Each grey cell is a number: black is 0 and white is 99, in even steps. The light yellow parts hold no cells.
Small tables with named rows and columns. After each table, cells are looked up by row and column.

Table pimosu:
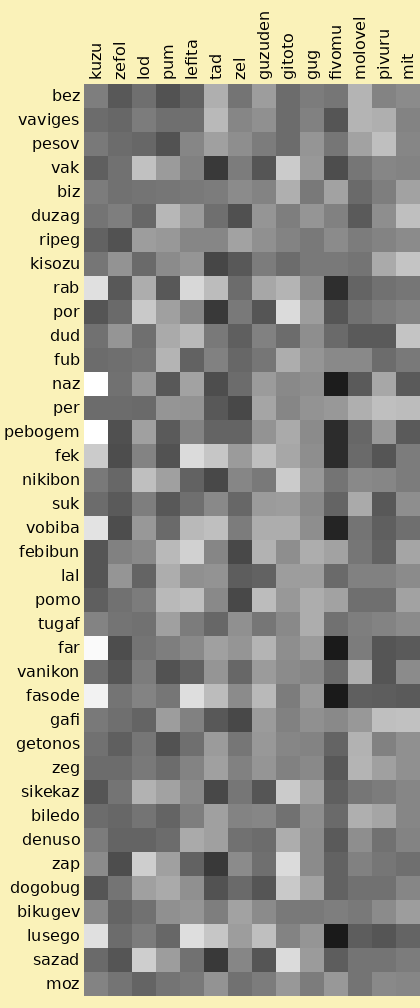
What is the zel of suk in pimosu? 40
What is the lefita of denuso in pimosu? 66
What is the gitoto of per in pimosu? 52
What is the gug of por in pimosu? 61
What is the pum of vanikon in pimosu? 32
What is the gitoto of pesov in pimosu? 42
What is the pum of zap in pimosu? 62
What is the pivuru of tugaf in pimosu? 51
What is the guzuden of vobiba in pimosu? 67
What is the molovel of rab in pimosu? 39
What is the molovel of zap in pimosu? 50
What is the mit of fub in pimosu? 47
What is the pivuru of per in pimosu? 74
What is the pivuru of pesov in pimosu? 74
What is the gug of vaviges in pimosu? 50
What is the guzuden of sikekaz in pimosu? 33
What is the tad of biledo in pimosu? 62
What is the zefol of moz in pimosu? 45
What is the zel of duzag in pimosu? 31
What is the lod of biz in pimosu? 45

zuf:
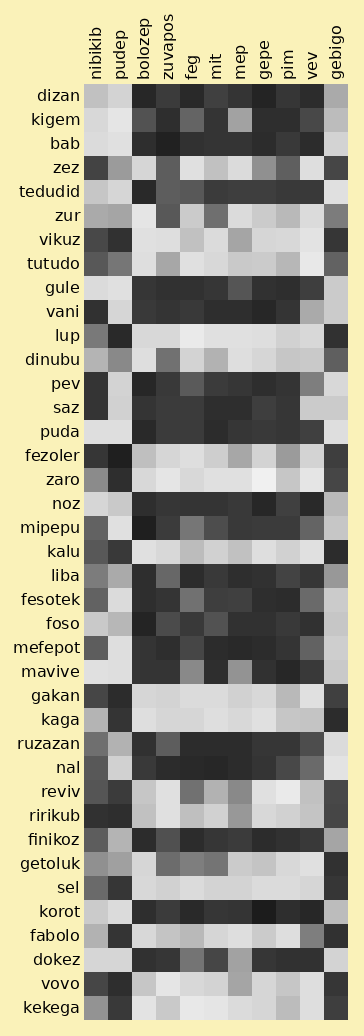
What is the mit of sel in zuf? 82
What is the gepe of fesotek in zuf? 18
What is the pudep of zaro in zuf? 18
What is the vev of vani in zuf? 66
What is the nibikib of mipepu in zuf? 38
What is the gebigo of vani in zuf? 79
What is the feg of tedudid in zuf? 34
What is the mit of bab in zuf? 20
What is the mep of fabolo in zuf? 86
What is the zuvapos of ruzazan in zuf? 36
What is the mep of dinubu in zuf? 86
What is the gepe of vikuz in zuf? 83
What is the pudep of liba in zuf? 66
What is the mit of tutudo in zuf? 84
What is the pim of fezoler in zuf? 60
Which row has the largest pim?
reviv

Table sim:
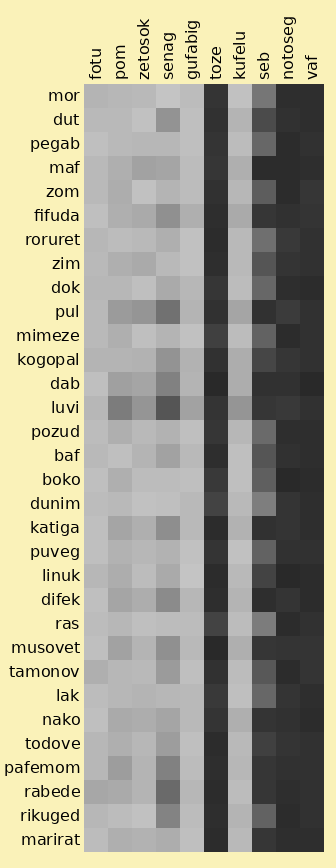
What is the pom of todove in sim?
68
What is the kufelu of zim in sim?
72
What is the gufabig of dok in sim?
71
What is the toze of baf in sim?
18
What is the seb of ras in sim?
48
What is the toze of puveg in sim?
20
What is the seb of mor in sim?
46
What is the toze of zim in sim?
18

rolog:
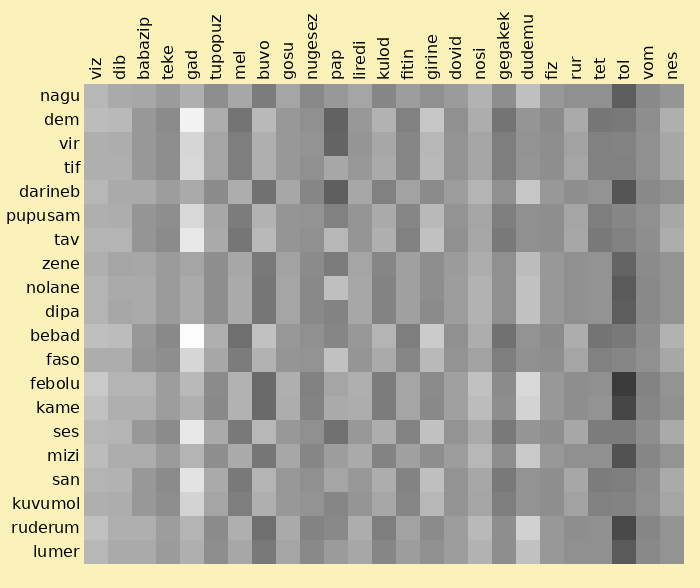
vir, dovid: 57
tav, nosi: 65
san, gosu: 59
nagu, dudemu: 74
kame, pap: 66
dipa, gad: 66
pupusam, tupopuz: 65

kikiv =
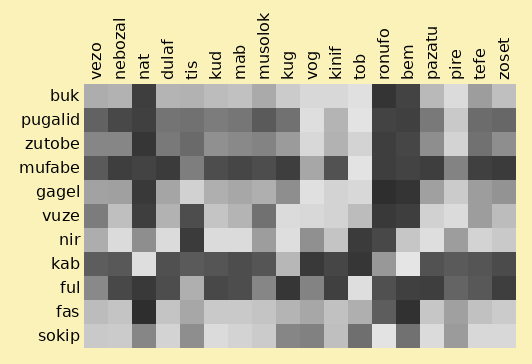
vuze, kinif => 82
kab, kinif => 27
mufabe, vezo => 35
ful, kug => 21
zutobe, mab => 53
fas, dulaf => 76
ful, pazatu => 24
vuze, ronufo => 22
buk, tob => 87
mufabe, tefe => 25
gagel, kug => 55
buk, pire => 85
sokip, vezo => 78
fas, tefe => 75
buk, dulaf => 70
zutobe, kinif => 69
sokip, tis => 55
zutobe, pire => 82
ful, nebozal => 28
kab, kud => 33
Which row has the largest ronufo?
sokip

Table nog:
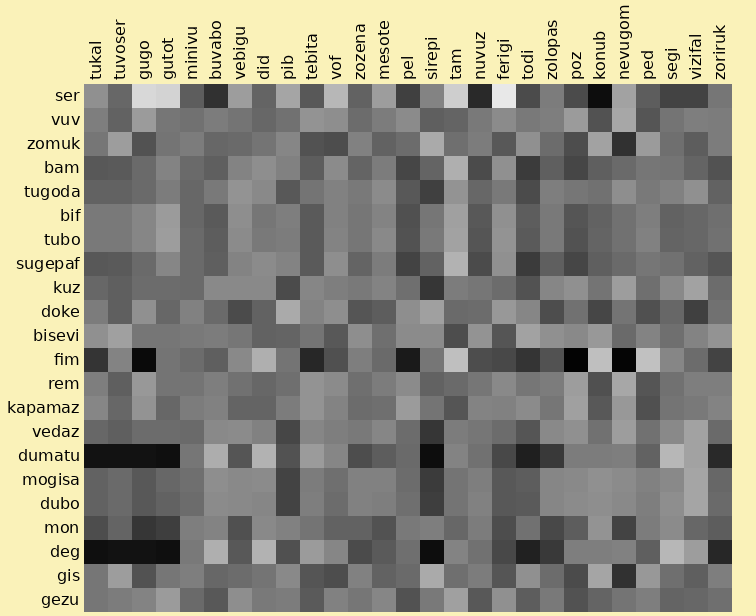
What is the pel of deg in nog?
43
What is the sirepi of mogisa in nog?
23
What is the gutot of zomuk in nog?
45
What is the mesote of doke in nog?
36
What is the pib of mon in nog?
50
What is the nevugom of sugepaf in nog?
41
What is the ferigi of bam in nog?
56
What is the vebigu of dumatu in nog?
33
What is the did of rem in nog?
40
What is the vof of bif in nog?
50
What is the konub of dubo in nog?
55
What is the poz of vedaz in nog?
56
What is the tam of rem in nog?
41
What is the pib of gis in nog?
53
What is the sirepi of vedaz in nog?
21
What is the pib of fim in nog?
45
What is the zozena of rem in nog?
43
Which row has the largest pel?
kapamaz

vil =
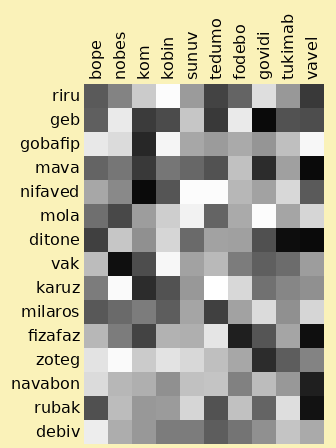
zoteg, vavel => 51
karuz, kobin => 32
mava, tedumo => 32
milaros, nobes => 41
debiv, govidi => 56
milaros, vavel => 83
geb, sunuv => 77
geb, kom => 23
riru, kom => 79
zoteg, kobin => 88
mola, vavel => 83
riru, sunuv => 60
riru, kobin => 98
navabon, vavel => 12
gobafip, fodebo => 66
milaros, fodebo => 63
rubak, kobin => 60

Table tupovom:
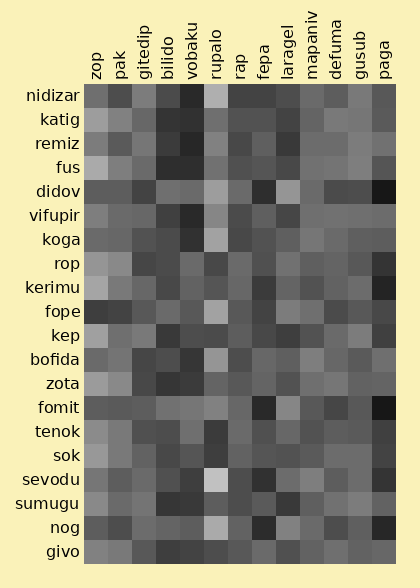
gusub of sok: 42
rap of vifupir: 29
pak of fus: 49
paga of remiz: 44
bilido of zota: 21
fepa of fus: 33
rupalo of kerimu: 33
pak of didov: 36
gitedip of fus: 41
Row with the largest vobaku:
fomit

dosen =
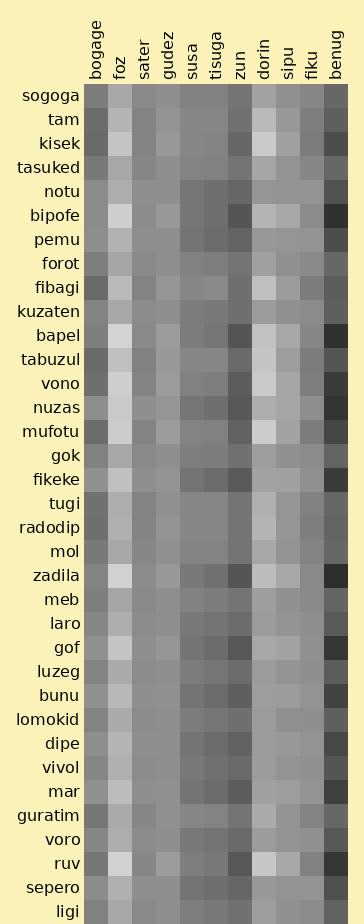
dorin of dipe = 60
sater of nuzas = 55
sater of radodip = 51
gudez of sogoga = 55
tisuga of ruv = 47
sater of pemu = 55
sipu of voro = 57
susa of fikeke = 45
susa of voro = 47
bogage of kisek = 41
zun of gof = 34
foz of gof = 76
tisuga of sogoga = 50
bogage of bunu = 56
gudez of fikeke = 57

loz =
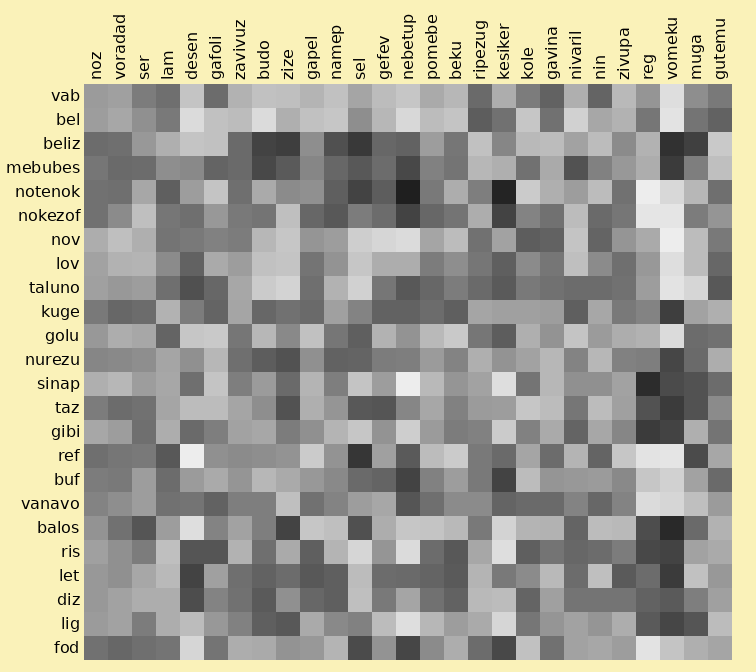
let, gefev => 42
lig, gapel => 66
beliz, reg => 69
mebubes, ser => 42
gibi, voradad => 61
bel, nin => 65
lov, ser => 70
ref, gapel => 79
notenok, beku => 67
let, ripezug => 70
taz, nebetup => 52
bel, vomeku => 88
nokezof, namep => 34
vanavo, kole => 41
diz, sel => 74
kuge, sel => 51
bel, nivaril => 81
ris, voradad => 56

